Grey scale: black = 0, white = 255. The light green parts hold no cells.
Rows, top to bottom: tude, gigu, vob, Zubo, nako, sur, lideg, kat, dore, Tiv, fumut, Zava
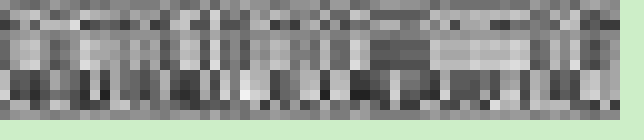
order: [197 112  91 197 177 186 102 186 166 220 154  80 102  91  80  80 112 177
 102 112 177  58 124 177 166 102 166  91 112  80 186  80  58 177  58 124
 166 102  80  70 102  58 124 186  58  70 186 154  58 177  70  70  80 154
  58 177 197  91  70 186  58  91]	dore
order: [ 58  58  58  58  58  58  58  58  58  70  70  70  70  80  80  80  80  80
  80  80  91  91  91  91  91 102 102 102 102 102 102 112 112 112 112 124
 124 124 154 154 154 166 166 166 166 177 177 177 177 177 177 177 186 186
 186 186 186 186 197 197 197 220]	vob
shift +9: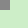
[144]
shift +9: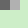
[111 186]

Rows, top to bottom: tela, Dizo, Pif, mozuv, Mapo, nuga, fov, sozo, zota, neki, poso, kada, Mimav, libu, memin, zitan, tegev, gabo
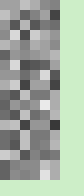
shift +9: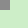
[148]
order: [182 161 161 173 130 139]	Mapo
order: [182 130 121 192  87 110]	memin

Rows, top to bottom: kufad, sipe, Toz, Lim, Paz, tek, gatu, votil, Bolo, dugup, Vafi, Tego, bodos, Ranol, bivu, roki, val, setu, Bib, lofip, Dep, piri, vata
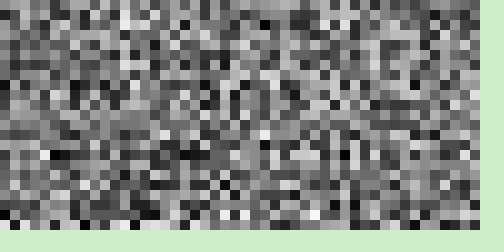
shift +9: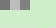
[127 197 138]
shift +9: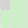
[221]
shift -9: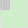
[191]
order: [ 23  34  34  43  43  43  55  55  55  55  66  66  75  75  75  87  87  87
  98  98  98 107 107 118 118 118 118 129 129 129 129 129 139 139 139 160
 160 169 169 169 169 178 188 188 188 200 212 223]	gatu
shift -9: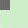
[98]
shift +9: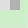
[232 187]

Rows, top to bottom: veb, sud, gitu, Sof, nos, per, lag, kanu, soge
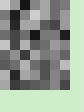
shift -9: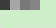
[ 50 156 112 123]
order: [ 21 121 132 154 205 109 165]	veb

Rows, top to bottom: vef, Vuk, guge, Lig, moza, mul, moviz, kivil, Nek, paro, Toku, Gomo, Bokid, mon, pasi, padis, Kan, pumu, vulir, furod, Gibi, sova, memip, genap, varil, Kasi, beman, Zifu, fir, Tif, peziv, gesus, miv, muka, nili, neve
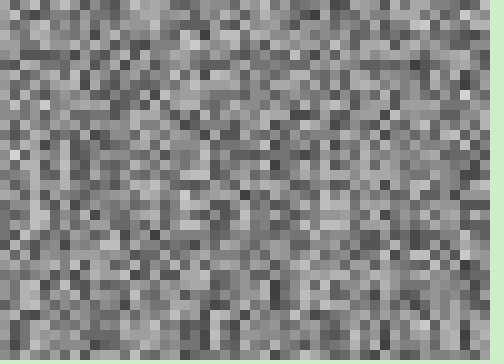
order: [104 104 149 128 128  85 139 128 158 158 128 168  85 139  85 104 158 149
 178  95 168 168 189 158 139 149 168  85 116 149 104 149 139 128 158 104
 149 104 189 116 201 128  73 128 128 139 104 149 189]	Kasi
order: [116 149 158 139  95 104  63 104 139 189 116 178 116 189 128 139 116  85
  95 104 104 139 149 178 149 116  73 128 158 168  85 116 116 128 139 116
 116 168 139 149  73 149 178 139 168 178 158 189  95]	fir
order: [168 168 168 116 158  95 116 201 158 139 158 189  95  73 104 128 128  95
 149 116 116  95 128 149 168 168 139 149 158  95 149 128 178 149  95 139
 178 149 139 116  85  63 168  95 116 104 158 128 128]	Vuk
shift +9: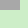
[177 177]
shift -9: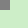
[119]
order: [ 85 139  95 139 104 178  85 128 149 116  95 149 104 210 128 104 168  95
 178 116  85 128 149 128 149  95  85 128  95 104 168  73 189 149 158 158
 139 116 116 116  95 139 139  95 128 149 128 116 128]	paro
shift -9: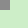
[130]

